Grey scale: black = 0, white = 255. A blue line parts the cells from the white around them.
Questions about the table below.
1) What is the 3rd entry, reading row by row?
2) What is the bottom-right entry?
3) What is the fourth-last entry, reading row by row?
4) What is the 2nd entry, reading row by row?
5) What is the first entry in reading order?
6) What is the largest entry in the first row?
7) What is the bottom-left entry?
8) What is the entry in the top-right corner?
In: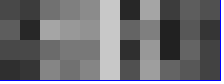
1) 113
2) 66
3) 158
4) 60
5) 72
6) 200
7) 47
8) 80
